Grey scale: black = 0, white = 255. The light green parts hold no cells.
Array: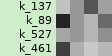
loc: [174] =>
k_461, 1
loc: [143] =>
k_527, 3
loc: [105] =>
k_89, 3

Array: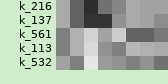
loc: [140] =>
k_137, 7
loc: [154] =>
k_532, 3
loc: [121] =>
k_561, 7
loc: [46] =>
k_216, 2
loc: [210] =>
k_561, 2

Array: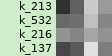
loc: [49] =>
k_213, 0
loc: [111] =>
k_532, 1

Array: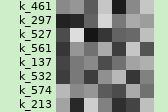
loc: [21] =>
k_527, 2
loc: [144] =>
k_532, 3
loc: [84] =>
k_561, 6

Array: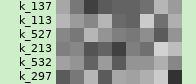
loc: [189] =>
k_213, 8
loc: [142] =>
k_527, 6
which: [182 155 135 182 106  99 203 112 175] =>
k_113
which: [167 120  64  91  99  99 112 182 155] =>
k_137
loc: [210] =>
k_213, 7
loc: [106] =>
k_113, 4

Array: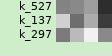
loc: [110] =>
k_137, 1
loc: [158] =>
k_527, 2
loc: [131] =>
k_527, 0

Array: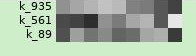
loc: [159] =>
k_89, 1
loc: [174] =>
k_89, 7

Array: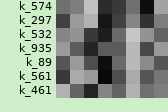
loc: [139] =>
k_89, 6
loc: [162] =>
k_574, 7

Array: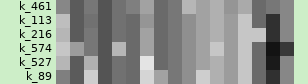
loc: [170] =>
k_461, 13
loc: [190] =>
k_113, 0

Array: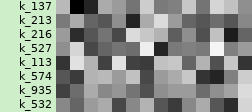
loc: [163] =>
k_935, 12
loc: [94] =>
k_216, 8
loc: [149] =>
k_935, 4

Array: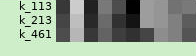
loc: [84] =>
k_461, 9
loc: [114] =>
k_113, 8
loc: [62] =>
k_461, 4
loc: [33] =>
k_113, 2
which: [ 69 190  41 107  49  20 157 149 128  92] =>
k_213
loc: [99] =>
k_461, 3

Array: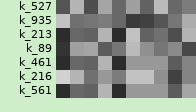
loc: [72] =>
k_89, 9
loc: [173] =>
k_935, 9

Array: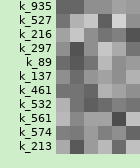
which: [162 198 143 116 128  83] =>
k_216
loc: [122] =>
k_574, 1
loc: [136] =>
k_561, 1
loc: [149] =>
k_137, 2

